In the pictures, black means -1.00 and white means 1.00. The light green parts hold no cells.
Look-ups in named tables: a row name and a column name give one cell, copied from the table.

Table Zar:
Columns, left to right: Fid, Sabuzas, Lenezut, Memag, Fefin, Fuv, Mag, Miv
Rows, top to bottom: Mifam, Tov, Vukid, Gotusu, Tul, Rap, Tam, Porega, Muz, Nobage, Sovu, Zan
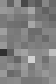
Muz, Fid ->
0.04
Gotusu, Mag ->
-0.04
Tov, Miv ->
-0.10
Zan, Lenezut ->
0.09
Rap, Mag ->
-0.16
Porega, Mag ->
0.12
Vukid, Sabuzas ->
0.05
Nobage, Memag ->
0.22
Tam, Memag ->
-0.08
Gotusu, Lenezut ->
-0.13
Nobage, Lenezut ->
0.04
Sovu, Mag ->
0.19
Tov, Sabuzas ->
0.16
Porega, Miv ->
0.50
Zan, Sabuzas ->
0.07
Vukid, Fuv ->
-0.12

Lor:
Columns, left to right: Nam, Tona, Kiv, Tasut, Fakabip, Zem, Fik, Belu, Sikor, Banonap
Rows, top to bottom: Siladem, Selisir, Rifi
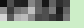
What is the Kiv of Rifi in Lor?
0.39
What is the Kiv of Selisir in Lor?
-0.09
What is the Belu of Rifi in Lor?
-0.55
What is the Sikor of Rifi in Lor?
-0.69
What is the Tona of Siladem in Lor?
-0.38
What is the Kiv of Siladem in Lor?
-0.73
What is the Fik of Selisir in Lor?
-0.39
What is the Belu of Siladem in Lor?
-0.22

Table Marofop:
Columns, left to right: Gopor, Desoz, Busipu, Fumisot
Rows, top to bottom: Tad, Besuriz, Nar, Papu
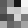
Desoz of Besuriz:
0.60
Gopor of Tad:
-0.29
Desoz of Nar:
-0.33
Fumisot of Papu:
0.29
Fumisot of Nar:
-0.04
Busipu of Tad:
-0.82
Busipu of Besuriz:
0.56
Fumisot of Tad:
0.92
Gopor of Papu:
0.34
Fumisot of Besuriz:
0.79
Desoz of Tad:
0.04
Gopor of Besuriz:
-0.23
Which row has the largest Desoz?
Besuriz

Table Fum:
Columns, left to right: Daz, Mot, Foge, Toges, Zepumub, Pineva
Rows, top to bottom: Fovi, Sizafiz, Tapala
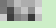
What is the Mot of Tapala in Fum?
-0.51
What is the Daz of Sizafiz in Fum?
-0.05
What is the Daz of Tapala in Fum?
0.59
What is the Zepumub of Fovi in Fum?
0.35
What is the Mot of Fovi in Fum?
0.10
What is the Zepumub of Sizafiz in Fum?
0.11
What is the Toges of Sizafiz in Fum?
0.52
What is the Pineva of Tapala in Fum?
0.49
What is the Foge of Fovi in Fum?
0.48
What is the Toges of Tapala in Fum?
0.13
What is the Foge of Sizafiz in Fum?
0.24
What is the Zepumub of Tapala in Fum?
-0.55
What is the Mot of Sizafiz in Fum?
-0.41
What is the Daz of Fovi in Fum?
-0.08
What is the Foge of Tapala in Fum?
0.00

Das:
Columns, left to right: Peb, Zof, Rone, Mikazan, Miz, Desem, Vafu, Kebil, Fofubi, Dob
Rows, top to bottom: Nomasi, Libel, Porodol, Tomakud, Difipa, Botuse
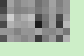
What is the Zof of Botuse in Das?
0.25
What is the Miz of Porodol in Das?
0.49
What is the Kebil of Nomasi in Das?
0.27
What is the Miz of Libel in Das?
0.12
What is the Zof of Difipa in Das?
0.17
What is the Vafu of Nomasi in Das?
0.01

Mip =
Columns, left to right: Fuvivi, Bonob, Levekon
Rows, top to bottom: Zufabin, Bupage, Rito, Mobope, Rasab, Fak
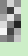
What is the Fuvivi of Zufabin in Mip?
0.03
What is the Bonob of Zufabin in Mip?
0.66
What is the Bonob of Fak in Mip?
-0.15
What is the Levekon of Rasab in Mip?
0.32
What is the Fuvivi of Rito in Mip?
0.33
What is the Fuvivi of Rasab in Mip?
0.92
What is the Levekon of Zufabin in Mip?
0.14
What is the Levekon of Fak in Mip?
0.55
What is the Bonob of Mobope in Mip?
-0.02
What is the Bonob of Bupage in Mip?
-0.52
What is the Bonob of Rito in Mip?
0.77
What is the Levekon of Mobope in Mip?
-0.73
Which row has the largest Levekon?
Bupage

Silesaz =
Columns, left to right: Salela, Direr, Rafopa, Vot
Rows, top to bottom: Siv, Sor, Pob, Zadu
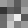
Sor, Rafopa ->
-0.36
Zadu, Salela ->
-0.14
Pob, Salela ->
-0.15
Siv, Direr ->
0.09
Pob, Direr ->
0.37
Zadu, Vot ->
0.21
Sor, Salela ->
-0.59
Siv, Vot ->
0.07
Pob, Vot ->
-0.32
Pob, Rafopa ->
0.86
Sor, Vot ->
0.26
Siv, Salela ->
0.23
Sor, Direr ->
-0.28
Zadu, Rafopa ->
0.00
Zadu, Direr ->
0.56
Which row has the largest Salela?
Siv

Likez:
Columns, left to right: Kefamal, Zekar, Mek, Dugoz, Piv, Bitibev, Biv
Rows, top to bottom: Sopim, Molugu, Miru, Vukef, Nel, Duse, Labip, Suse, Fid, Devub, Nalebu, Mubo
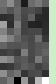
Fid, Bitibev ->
-0.04
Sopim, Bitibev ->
-0.05
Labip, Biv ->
-0.30
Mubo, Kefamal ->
-0.24
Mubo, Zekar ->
-0.04
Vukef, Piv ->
-0.72
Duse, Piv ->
-0.43
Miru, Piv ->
-0.24
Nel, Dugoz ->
-0.48
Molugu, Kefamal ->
-0.19
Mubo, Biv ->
1.00
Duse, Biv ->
-0.57
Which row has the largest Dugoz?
Mubo

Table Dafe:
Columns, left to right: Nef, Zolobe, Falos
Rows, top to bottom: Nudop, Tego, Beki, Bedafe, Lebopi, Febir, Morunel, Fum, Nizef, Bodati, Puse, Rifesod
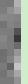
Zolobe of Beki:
0.05
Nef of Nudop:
-0.04
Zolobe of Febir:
-0.05
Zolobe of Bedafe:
0.03
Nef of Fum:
-0.13
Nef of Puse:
-0.10
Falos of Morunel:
-0.16
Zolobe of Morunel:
-0.03
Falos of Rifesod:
0.14
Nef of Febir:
0.05
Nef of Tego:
-0.02
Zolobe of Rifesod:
-0.05
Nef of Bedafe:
-0.09
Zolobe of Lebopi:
-0.03
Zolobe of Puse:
0.05
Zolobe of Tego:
0.11
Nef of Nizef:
-0.11

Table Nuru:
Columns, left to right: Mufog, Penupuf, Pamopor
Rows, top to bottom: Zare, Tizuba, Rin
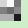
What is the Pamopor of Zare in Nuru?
-0.07
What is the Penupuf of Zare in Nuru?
0.95
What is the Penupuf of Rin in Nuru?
0.38
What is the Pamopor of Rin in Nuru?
-0.79
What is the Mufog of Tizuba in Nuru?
0.00
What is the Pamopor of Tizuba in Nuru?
0.08
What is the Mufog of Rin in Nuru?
0.39
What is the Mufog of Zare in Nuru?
0.67

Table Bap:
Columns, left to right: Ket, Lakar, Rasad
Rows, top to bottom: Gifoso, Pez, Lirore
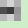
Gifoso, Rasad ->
0.39
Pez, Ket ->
-0.39
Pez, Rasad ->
0.17
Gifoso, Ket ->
0.44
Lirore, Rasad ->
0.24
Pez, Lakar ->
-0.53
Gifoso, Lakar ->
0.66
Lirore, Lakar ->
0.65
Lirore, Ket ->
0.46

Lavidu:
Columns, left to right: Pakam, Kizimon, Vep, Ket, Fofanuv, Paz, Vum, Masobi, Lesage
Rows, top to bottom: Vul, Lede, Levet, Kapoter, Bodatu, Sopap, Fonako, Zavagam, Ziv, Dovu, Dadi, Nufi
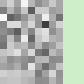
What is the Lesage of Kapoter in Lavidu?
0.65
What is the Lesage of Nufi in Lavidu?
0.19
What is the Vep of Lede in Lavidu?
0.14
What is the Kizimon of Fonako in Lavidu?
0.59
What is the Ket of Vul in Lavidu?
0.91
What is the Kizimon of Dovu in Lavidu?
0.21
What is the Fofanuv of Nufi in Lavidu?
0.37
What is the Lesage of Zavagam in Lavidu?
0.29
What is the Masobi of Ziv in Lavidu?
0.08
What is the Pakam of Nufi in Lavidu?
0.50
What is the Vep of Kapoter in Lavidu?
0.72
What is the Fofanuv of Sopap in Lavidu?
-0.20
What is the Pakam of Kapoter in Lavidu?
0.06
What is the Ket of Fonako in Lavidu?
0.47
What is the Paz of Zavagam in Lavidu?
-0.05
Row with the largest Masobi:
Dadi

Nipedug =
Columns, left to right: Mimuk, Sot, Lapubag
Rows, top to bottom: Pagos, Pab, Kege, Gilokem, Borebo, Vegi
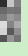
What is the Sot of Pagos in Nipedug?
0.55
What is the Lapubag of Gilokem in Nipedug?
0.34
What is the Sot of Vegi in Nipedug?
0.16
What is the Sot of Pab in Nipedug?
-0.07
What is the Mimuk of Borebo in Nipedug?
0.65
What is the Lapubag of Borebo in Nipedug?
0.12
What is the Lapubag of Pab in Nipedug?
-0.10
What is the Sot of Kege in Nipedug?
0.21
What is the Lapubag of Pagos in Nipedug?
0.02

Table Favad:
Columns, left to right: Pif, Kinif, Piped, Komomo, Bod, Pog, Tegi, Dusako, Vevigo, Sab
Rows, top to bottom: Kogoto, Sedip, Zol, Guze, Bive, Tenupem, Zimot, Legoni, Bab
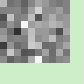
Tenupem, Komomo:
0.00
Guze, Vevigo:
0.34
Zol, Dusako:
0.36
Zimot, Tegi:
-0.15
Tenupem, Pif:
0.25
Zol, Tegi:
0.16
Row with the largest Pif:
Kogoto

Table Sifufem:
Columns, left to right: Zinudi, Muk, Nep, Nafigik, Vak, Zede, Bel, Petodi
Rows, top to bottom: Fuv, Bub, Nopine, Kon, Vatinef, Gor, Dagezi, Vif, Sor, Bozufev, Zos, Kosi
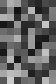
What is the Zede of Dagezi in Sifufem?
-0.82
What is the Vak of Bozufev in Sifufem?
-0.51
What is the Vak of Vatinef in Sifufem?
0.15
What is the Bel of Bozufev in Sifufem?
-0.40
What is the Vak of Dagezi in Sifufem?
0.22
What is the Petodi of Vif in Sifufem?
-0.26
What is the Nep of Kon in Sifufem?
0.18
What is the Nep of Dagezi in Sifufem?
-0.25
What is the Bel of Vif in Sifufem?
0.51
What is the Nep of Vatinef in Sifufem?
-0.14
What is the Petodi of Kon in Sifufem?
-0.50
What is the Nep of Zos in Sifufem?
0.43
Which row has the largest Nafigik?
Zos

